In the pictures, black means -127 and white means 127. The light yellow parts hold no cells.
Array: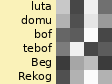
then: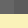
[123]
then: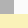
[50]
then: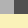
[101]
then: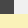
[-15]
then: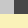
[112]
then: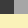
[61]

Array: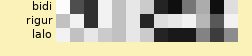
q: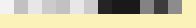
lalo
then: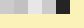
[-102]
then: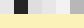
[-39]
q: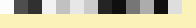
bidi
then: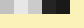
[-102]
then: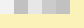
[103]

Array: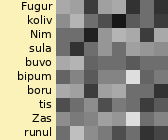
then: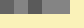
[94]
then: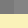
[32]

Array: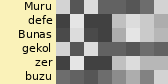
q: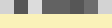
Muru
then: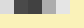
[74]
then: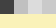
[45]

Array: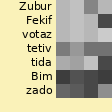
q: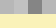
Zubur
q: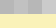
votaz
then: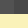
[-66]
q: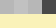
Fekif

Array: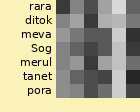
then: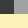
[65]
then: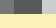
[-78]
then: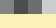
[-59]

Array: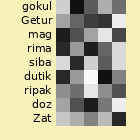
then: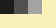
[101]
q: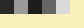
rima
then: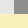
[-46]

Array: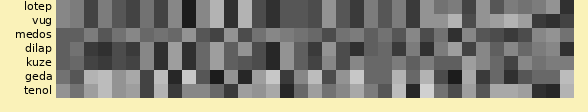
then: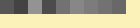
[-51]
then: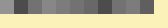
[-13]
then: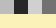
[-51]
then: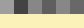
[-3]

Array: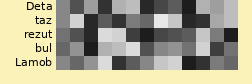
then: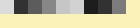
[-24]
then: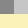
[82]

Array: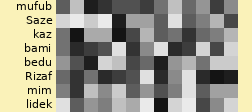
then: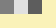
[33]
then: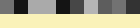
[-22]
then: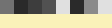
[-85]
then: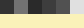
[-85]
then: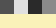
[96]
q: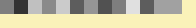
mim

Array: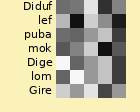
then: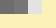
[-78]
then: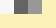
[67]

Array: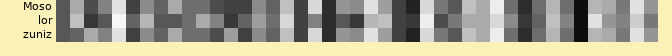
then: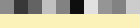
[-7]
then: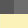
[42]
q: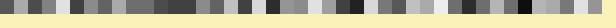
Moso
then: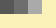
[2]
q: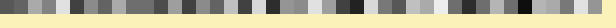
zuniz
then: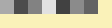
[42]

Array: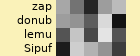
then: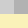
[19]
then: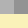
[-66]

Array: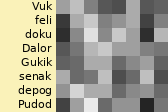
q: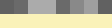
Gukik
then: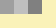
[-40]

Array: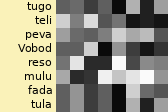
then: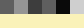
[-21]
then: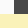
[10]
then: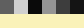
[-75]
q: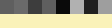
tugo

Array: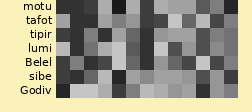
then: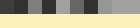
[-48]
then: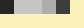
[-1]
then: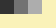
[69]
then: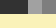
[22]
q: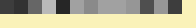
sibe
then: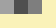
[-13]
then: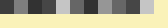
[-57]

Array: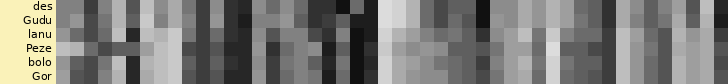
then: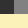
[-110]
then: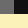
[-78]
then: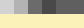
[-110]
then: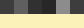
[-10]

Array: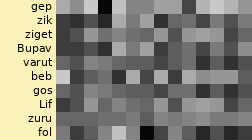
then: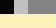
[32]
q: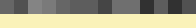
gos

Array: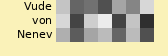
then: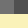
[37]
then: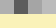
[-26]
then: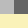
[59]
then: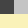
[-80]
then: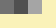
[5]
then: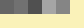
[87]

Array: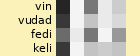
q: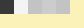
keli
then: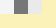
[76]

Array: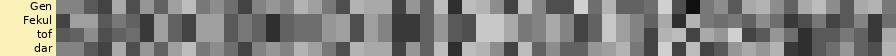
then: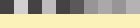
[-70]
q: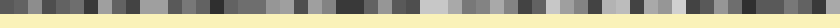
tof
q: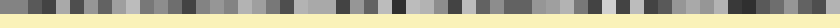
dar
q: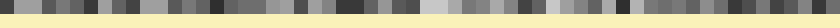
Fekul
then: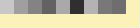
[-7]
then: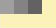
[41]

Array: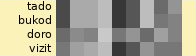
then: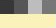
[2]
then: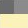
[2]
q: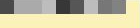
bukod
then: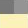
[-20]
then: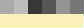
[-8]
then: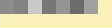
[2]

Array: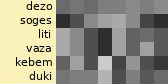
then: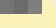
[-1]
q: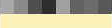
liti
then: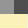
[-71]
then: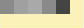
[-81]
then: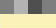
[-39]
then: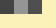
[-71]
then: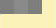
[10]

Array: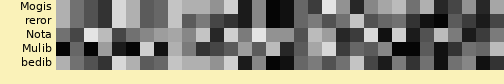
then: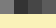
[29]
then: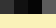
[-67]

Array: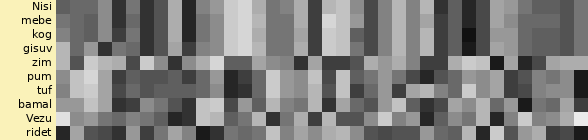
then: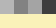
[-32]
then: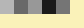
[-22]
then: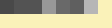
[-89]
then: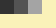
[-65]
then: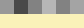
[-65]

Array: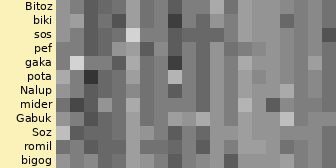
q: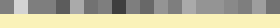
gaka
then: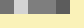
[-23]

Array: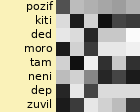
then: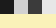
[103]
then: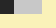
[123]
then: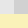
[60]

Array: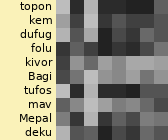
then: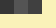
[-63]
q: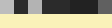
topon

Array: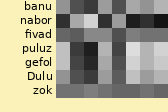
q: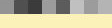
Dulu
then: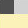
[52]

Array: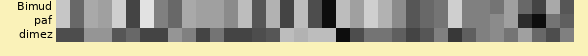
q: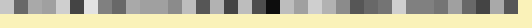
Bimud
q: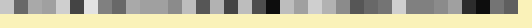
paf
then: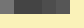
[61]
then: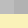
[61]
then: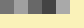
[-41]
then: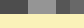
[-59]

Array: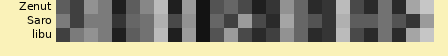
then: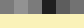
[59]
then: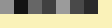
[37]
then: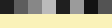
[-25]
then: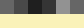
[-85]
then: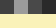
[37]
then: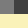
[-4]

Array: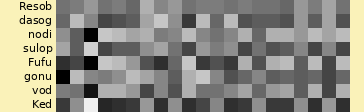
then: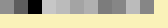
[-13]
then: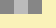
[-13]
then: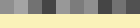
[-34]
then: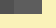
[-46]
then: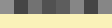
[-58]
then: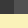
[-70]
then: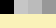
[-46]

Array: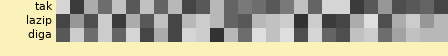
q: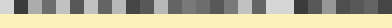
tak
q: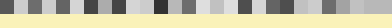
diga
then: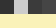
[44]

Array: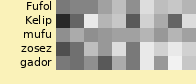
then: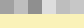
[53]
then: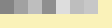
[53]

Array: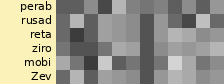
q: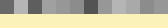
Zev
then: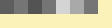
[12]
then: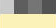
[-10]

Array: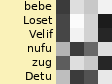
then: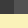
[104]
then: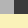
[-23]
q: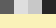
zug

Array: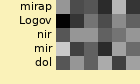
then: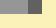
[-11]
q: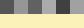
dol
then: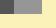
[-30]
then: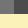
[11]

